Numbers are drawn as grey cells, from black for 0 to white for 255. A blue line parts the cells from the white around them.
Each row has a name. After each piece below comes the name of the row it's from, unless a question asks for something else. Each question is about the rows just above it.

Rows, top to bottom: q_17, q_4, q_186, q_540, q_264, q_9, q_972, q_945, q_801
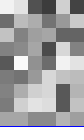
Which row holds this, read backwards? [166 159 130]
q_186
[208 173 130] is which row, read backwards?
q_972

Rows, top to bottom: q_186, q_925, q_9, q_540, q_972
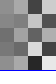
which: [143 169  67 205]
q_186
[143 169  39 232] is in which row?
q_972
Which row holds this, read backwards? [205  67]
q_186

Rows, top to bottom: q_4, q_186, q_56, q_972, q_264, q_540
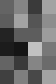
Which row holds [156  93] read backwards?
q_56
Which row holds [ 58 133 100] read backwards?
q_4
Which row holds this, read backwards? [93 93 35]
q_56

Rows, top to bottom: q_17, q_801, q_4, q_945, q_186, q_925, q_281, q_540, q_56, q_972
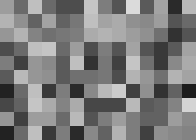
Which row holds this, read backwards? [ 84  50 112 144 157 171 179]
q_4
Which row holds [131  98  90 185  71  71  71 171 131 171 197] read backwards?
q_540
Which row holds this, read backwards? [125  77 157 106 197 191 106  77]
q_945
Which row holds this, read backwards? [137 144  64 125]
q_972

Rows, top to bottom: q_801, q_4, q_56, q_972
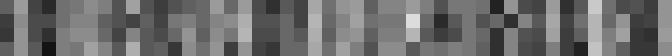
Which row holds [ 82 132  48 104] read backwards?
q_56
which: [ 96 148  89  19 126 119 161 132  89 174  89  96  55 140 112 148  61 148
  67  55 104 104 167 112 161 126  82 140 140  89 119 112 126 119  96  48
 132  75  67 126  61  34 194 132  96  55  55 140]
q_972

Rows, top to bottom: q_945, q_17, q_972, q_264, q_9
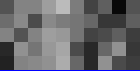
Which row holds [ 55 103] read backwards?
q_17
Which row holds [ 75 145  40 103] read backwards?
q_9
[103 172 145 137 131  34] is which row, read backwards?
q_9
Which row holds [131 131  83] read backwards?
q_945

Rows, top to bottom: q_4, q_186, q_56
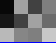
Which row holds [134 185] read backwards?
q_56
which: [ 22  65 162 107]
q_186
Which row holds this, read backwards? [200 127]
q_56

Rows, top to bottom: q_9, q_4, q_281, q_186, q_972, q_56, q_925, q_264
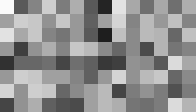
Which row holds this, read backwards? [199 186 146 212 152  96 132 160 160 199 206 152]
q_56
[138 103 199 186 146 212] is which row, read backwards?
q_56
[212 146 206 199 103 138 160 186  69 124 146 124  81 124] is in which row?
q_925
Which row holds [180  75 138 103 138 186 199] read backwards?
q_186
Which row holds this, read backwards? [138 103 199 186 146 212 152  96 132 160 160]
q_56

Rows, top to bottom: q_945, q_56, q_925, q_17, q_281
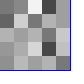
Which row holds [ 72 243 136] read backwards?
q_945
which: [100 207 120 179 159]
q_56
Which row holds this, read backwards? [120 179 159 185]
q_281
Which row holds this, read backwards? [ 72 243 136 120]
q_945
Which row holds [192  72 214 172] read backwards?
q_17

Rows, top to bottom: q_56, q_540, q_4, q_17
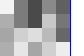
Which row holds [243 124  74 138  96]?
q_56
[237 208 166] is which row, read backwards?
q_17
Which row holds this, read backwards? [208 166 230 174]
q_17
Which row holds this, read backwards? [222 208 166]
q_4
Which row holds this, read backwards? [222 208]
q_4
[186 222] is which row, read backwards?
q_4

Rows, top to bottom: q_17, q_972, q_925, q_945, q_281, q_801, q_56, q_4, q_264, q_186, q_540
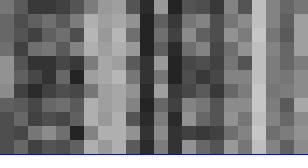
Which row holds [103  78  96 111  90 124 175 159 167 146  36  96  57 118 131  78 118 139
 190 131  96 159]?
q_972
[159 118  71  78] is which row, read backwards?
q_56
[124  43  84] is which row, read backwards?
q_264
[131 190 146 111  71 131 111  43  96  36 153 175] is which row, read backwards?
q_945
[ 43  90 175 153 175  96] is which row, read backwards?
q_540
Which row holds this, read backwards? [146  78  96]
q_925

